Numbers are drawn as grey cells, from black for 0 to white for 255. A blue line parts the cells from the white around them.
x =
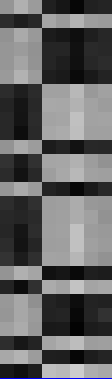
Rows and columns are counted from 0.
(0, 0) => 149
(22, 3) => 34
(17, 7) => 155
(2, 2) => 153
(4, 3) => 37
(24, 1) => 23
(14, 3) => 157
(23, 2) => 152
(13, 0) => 150
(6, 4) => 161
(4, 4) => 30
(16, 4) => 161
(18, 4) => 162
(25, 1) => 179
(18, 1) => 28
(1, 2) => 40
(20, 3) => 171
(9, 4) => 171
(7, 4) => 167
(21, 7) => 33
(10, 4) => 35
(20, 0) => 35
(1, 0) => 44
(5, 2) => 156
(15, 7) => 146
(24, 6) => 157
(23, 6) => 28
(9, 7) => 160
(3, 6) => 42
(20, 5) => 195
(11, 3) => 165
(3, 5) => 17
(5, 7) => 35
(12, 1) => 18
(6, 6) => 153

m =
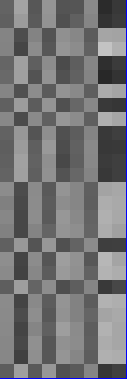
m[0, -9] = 99
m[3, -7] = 140
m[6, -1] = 164
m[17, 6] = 139
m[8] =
[136, 75, 138, 96, 150, 140, 95, 176, 166]
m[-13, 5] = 134
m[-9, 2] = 140
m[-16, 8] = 63
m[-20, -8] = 156
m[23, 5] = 139
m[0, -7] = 87
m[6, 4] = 147
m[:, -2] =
[43, 50, 165, 195, 47, 40, 171, 57, 176, 57, 56, 59, 56, 163, 173, 176, 172, 62, 183, 179, 57, 178, 164, 178, 172, 176, 54]
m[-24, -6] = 87
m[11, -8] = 161
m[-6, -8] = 68
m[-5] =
[138, 76, 142, 88, 146, 130, 101, 164, 169]
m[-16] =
[96, 161, 98, 143, 72, 95, 136, 59, 63]
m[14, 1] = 73
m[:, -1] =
[56, 59, 163, 176, 59, 51, 164, 54, 166, 63, 57, 63, 63, 167, 169, 168, 160, 63, 164, 173, 71, 174, 169, 166, 166, 173, 64]
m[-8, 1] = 66
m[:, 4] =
[84, 80, 144, 149, 75, 81, 147, 80, 150, 80, 77, 72, 83, 148, 141, 151, 148, 80, 158, 154, 78, 148, 146, 158, 145, 149, 80]
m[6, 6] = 94
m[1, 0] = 96
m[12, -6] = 145
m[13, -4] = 134
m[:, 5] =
[85, 96, 135, 140, 94, 97, 137, 103, 140, 93, 97, 95, 103, 134, 134, 137, 142, 99, 146, 144, 94, 130, 130, 139, 140, 134, 90]
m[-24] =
[131, 69, 140, 87, 149, 140, 97, 195, 176]

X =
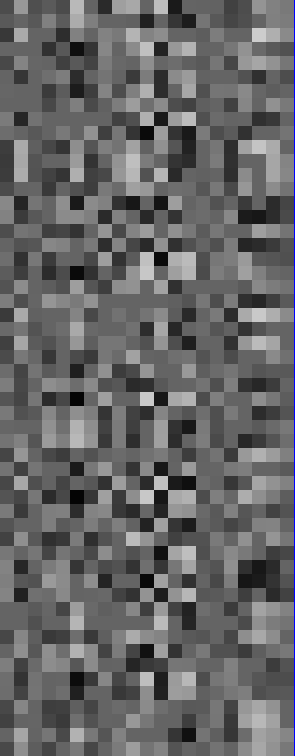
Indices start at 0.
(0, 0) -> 76
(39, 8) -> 100
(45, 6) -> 57
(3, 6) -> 53
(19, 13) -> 181
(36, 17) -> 86
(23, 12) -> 39
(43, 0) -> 100
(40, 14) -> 93
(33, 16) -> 121
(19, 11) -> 100
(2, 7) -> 130
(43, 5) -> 157
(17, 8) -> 133
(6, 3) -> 59
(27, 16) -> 127
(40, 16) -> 144
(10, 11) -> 145
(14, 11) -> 20
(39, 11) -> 16
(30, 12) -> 50
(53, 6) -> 71
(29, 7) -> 52
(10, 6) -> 85
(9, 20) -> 116
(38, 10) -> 148
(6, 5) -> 28
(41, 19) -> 51
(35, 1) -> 70
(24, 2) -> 91
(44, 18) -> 144
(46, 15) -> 81
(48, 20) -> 77
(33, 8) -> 100
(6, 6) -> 62
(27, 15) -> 79
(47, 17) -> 100
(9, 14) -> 123
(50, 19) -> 146
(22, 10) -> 116

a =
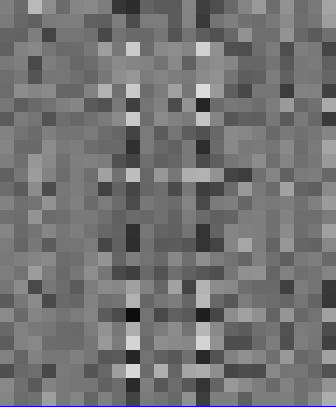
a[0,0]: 127
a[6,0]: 108
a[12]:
[97, 119, 156, 130, 108, 124, 110, 161, 113, 190, 103, 151, 119, 174, 177, 147, 68, 61, 112, 133, 97, 122, 125, 104]
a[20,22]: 116
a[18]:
[121, 127, 132, 137, 108, 111, 129, 148, 101, 126, 114, 105, 135, 110, 142, 123, 114, 102, 128, 112, 94, 121, 126, 105]
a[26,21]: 117
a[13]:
[109, 92, 140, 76, 119, 125, 115, 66, 99, 70, 102, 110, 74, 120, 62, 68, 107, 153, 121, 107, 162, 100, 95, 138]
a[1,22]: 118
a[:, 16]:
[105, 127, 104, 81, 133, 116, 94, 120, 86, 137, 136, 117, 68, 107, 126, 100, 133, 133, 114, 118, 136, 87, 141, 99, 77, 129, 70, 152, 127]
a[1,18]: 109
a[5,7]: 120
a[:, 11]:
[91, 123, 118, 136, 115, 132, 123, 129, 139, 92, 105, 97, 151, 110, 112, 113, 100, 90, 105, 83, 101, 118, 73, 123, 141, 96, 175, 87, 115]
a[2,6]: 112
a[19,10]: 105
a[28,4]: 121
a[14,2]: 115
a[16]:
[133, 106, 116, 134, 118, 126, 114, 103, 99, 48, 119, 100, 97, 115, 51, 99, 133, 128, 127, 113, 139, 109, 118, 160]
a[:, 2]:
[185, 96, 126, 136, 73, 84, 133, 105, 117, 107, 106, 151, 156, 140, 115, 148, 116, 120, 132, 156, 73, 139, 133, 121, 136, 130, 110, 90, 113]
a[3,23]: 69
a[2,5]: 117
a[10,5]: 125
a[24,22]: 118
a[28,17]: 95
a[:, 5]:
[133, 126, 117, 107, 103, 111, 102, 134, 103, 116, 125, 127, 124, 125, 128, 121, 126, 117, 111, 119, 91, 102, 123, 106, 107, 128, 118, 117, 132]
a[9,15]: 103
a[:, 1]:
[107, 103, 99, 130, 127, 119, 140, 94, 123, 115, 106, 111, 119, 92, 111, 109, 106, 102, 127, 114, 139, 120, 106, 130, 129, 101, 105, 111, 108]
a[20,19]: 106
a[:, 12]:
[91, 92, 84, 141, 137, 125, 160, 76, 128, 117, 98, 102, 119, 74, 107, 99, 97, 92, 135, 110, 161, 124, 96, 140, 137, 88, 101, 109, 104]
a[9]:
[129, 115, 107, 127, 116, 116, 122, 109, 102, 67, 122, 92, 117, 93, 80, 103, 137, 135, 126, 106, 121, 113, 118, 133]
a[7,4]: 127
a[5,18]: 96
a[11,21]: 112
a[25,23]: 161
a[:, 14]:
[63, 58, 93, 208, 135, 138, 219, 37, 196, 80, 45, 75, 177, 62, 73, 106, 51, 52, 142, 87, 179, 184, 31, 183, 212, 40, 172, 51, 61]
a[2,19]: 110
